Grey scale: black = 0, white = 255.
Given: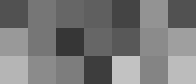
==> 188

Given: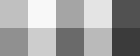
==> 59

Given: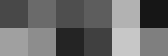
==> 127

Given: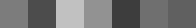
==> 96

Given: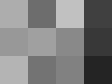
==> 36

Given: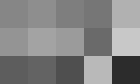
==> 44
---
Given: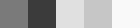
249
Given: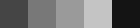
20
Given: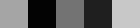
200
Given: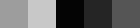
85
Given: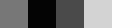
254
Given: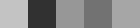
166
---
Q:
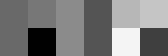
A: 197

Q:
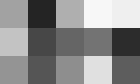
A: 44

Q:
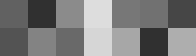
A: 70

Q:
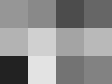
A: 185

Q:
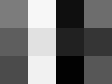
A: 53

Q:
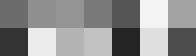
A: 163

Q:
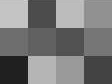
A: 117

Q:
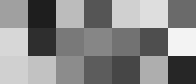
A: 243
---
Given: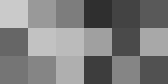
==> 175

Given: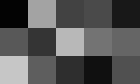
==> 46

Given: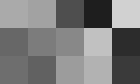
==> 156

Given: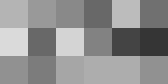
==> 166

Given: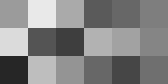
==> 148

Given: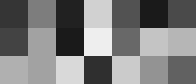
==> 217

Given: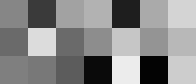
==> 92
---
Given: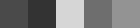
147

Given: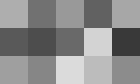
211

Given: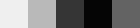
185

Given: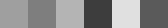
180

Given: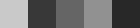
145

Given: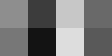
199
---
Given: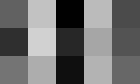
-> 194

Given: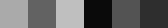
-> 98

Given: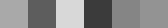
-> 93

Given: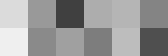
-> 153

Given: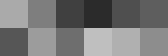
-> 126

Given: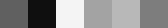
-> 15

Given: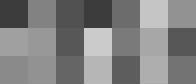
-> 130

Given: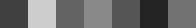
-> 205
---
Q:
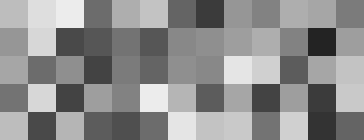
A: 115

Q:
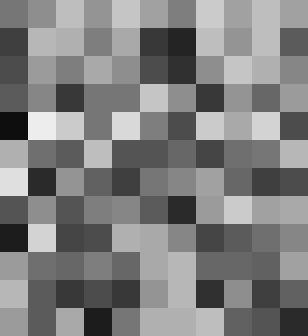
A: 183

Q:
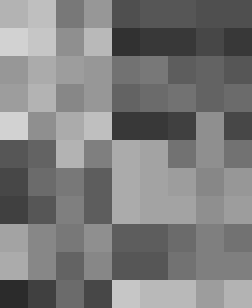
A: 171

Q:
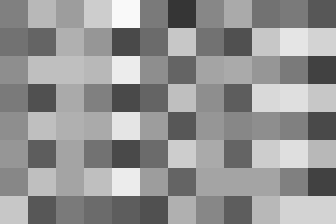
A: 135

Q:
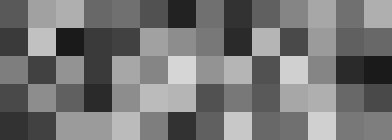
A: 73
